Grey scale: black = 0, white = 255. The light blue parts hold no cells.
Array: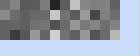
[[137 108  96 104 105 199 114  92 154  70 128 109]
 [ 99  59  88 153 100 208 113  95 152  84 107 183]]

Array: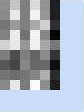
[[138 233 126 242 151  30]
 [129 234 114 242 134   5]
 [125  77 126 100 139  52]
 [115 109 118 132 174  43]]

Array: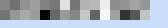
[[116 152 169 155   5 103 153 134 197  99 247 161  51  88 195]]

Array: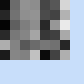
[[ 38 114 143 147  75  67 178]
 [ 41 120 133 165  55  64 169]
 [ 27 134 129 193  11  66 175]]

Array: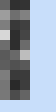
[[157 111 129]
 [215  46  69]
 [ 90 105 189]
 [125  58  59]
 [120  76 100]]

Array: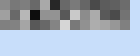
[[160 105 183  13 146 147  88 201 140 171  89  75 115]]

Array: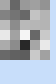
[[130 116 104 195 180]
 [232 162 245 104 201]
 [105  97  93 201 161]]

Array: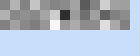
[[177 136 144 137 165 205  46 156 112 160  99 129 140]]
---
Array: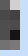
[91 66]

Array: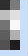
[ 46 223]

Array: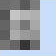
[108 197 119 149]

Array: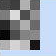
[ 71 219 175 137]

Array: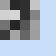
[160 213  85 158]

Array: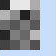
[ 39 142 121 185]
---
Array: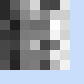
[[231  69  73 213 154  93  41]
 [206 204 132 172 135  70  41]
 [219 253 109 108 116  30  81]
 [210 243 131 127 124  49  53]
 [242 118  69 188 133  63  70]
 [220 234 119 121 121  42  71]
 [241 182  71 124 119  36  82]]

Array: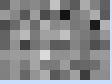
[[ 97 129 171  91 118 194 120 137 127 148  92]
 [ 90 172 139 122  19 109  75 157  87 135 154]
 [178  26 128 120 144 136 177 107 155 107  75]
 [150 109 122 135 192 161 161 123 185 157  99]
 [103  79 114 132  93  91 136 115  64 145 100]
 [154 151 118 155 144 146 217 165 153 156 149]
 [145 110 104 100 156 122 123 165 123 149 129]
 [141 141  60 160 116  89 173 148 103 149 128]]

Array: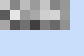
[[151 133 197 155 188 134 202]
 [154 212 206 168 154 229  91]
 [145 105 126  63 112  86 166]]

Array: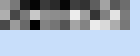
[[109  88 163  94  50  62   6  41  58   5  27 121 156]
 [123 227 129  52 160 236 137 141 145 200 122  71 175]
 [120 173 217 235 131 164  84 117 131   1 105 155  73]]

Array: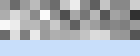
[[206 136 136 197  95 141 236 198 108 135 187 155 107 159]
 [ 48 149 163  85 183 118 168  79 144 250 138 191 217 173]
 [156 127 135 126 158 177  96 154 201 157 185 183 236 248]
 [ 85 151 153 215 219 195 176 171 175 155 233 126 221 107]]

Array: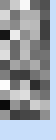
[[ 80 101 248 203 141]
 [ 96 175 174 116 215]
 [ 64 186 190 138 168]
 [ 63 180 141 235  21]
 [ 90 121 182 103 201]
 [115 112 190 105 221]
 [106 171 136 164  79]
 [141 114  60  63 126]
 [ 92  44 194 104 252]
 [113 137 221 209 156]
 [185 206  97 148  10]
 [142  72  70  60 150]]
